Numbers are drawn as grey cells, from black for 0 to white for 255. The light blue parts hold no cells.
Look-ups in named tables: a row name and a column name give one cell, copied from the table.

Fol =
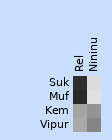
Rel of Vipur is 169
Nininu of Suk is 220
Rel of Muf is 42
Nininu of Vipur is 133
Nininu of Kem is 148
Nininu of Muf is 224
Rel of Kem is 164
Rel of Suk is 47

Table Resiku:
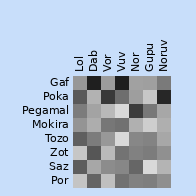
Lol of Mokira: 148
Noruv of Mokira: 175
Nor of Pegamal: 60
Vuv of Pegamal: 217
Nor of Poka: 158
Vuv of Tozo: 217
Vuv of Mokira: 113
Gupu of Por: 126
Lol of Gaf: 151
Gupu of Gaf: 159
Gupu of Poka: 199
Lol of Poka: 89
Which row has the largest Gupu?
Saz

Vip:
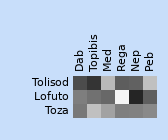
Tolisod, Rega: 93
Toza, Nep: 129
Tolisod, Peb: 192
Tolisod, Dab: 76
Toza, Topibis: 192
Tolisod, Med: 185
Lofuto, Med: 104
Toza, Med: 162
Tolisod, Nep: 97
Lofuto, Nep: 37
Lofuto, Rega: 245
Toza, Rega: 127
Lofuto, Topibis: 113
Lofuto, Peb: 95

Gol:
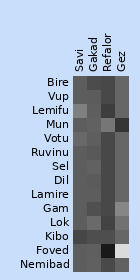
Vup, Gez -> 102
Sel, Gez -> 102
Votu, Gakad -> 94
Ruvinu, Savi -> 93
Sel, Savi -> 93
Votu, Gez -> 102
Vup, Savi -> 93
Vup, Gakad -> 92
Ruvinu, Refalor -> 72
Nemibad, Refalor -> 73
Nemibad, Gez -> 97
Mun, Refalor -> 118
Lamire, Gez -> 102
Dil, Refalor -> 72

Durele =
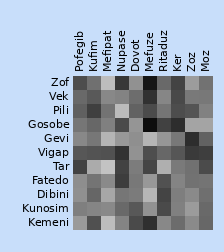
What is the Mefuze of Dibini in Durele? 182
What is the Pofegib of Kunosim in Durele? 127
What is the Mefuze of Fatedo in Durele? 152
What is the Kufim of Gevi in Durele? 119
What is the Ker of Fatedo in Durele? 132
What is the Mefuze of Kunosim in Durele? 146
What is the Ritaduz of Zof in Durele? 105
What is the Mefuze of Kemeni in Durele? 47
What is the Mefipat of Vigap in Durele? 81
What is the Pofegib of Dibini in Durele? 144
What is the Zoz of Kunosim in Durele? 155
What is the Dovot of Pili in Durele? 98
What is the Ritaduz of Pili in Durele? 117
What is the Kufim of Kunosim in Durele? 133

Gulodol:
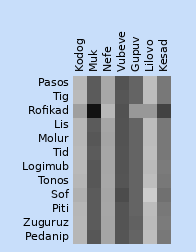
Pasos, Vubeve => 83
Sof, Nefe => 165
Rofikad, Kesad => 66
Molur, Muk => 87
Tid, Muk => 91
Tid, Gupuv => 100
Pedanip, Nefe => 165
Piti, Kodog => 182
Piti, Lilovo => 188
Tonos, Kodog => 182
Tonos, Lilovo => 190
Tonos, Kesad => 120
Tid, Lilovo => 190
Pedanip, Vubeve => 85
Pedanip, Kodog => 182
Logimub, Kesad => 123
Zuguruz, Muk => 91
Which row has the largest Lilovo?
Sof

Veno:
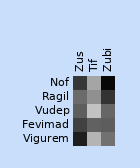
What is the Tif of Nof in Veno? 165
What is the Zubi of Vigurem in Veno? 113
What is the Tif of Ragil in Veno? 144
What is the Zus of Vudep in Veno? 94
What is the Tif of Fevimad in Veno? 97
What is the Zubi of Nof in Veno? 8
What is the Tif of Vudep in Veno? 194
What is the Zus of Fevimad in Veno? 65
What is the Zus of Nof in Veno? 55
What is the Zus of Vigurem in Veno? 30
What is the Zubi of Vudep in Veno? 102
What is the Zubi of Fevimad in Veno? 93
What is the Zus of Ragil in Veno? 107
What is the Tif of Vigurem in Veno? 180
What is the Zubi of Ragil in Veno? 51

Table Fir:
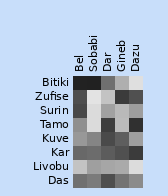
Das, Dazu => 139
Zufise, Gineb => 59
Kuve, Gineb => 94
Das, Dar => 78
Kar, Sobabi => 108
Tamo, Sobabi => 219
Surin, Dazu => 157
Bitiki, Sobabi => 33
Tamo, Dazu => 48
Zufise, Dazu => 80
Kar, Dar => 92
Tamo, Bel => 143
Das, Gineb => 115
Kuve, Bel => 152

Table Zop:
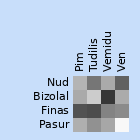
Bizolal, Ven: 171
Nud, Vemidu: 170
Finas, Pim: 82
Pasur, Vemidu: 167
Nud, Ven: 97
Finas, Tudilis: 76
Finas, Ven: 139
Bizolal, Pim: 170
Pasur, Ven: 248
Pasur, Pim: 175
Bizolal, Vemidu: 55
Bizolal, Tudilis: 204

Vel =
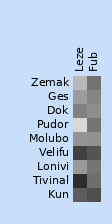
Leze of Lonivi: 153
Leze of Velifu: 64
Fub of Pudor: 117
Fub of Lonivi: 117
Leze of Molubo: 147
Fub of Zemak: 114
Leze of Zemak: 184
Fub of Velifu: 84
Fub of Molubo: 144
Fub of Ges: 133
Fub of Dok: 142
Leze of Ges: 156
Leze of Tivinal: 45
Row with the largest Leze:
Pudor

